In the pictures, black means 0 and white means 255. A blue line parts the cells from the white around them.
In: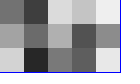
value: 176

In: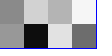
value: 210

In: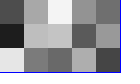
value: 196

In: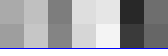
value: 230

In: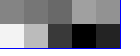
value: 105

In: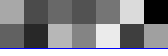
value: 117

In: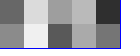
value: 158

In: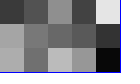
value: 104

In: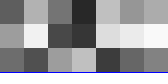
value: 221
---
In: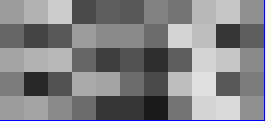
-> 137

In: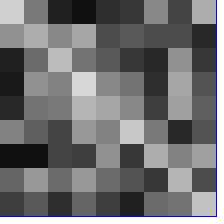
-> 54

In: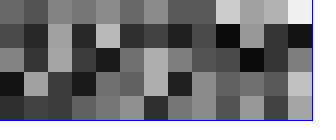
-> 126

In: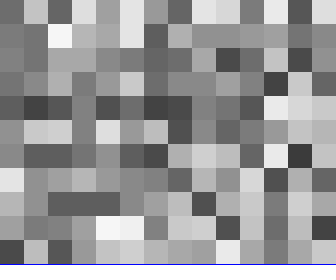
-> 145

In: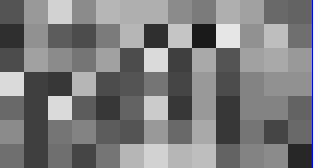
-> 153

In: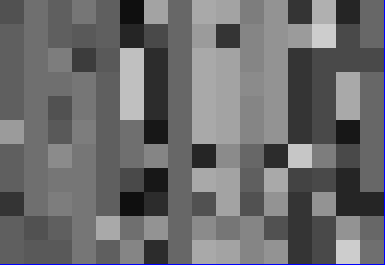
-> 73

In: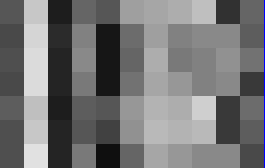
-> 114
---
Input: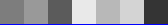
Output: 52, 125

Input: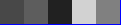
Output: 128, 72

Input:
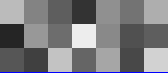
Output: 174, 86

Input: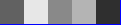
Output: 47, 97

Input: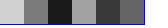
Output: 100, 209

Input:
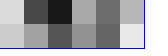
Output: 183, 204
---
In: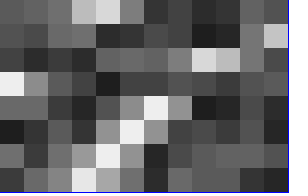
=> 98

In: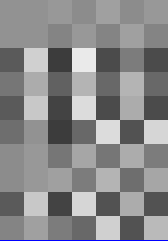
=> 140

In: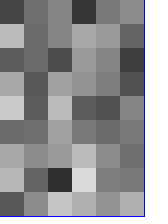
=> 120

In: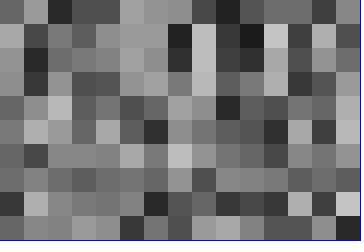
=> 64

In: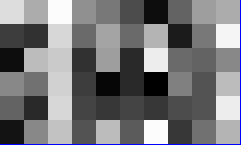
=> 158
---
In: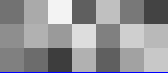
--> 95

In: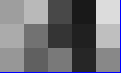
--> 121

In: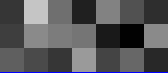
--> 68

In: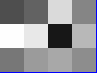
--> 155

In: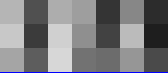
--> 108

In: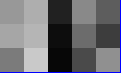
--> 7

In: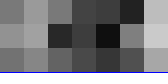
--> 54

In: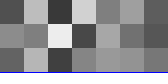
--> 153

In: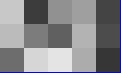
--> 228

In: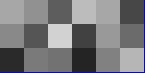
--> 36
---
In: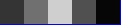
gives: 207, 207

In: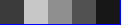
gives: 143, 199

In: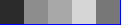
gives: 168, 214

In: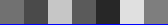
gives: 90, 224

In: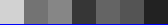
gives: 54, 210

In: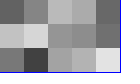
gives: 149, 227

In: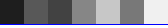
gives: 134, 240

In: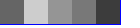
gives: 149, 205
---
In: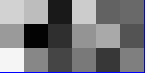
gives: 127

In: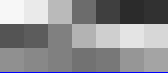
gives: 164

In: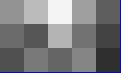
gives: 47

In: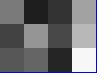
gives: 247

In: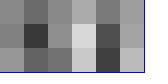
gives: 187

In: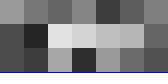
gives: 81
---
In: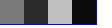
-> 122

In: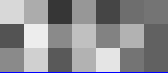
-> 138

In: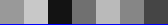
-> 153

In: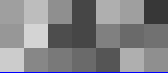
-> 204

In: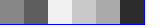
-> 135

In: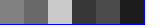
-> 129

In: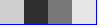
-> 207

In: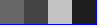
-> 103

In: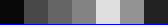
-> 8

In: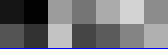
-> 84
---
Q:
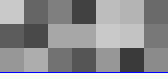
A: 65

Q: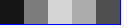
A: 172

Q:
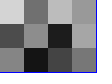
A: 153

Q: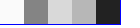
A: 183

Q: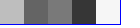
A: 54

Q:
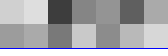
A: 133

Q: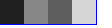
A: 214

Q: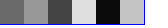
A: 223
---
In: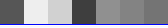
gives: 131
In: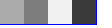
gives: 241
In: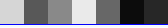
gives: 12
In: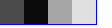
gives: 166
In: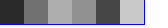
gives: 70
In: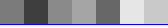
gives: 230
